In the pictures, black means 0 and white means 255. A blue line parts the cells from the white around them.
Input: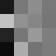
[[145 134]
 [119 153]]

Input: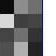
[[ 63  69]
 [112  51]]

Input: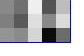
[[ 89 223]
 [139 213]]

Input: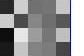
[[ 74 134]
 [230 156]]

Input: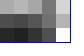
[[72 85]
 [33 51]]

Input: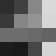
[[134 148]
 [109 105]]

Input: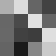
[[ 74 226]
 [ 65  61]]
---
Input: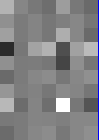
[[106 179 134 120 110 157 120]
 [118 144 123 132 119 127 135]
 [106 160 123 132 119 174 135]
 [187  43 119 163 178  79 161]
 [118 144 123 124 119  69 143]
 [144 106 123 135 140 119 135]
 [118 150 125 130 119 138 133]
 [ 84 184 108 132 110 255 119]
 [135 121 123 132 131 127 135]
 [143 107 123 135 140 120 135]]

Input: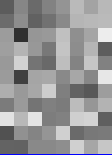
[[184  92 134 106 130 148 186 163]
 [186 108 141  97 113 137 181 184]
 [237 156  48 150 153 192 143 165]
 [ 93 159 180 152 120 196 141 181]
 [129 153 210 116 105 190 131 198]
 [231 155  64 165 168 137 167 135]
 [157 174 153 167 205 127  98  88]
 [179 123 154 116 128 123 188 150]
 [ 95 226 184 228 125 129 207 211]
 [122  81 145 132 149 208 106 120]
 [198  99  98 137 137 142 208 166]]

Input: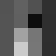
[[ 48  83  97  81]
 [ 47  84  96  13]
 [ 47  84 162 118]
 [ 46  84 203 119]]

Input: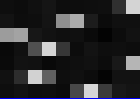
[[212  14  12  16  21  13  13  14  15  48]
 [ 16  19  13  14  20 143 172  28  11  16]
 [ 18 156 163  23  18  15  16  10   3  12]
 [ 13   9  16  80 213  55  12  19  14  15]
 [181  10  18  17   9  13  15  17  12  25]
 [ 18  17  45 210  96  14  16  12   4  18]
 [ 20  14  18  13  14  11  72 215  59  24]]

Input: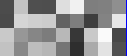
[[143  76 195  79  78 222 241 126 128]
 [231  74 213 207 204  98 126  62 131]
 [ 72 201 151 134 124 184  55 201 250]
 [ 80 194 136 189 182 117  46 170 227]]

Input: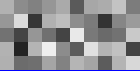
[[124 177 140 129 150 170  90 167 172 195]
 [155 151 219  54 177 190 141 123  51 134]
 [201 114  68 150 112  68 233 121 106 114]
 [ 68 178  35 180 238 140  92 224 179 193]
 [216 176 108 111 165 130 181 165  92 180]]

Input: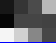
[[184  23  53  75]
 [ 66   6  69  69]
 [ 71 245 209 135]]

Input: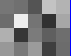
[[179 118 112  84 195]
 [167 108 238 116  49]
 [110 176  54 123  95]
 [108 152 121 155  63]]
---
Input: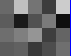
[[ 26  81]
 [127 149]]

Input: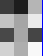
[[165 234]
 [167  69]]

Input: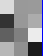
[[152 172]
 [128 236]]

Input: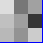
[[159  53]
 [147 204]]

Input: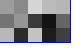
[[149  59]
 [ 43 196]]

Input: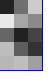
[[166 138]
 [ 33  68]]

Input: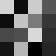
[[196 122]
 [ 79 217]]

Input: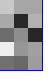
[[ 40 177]
 [142  38]]

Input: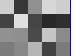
[[223  70]
 [143  74]]
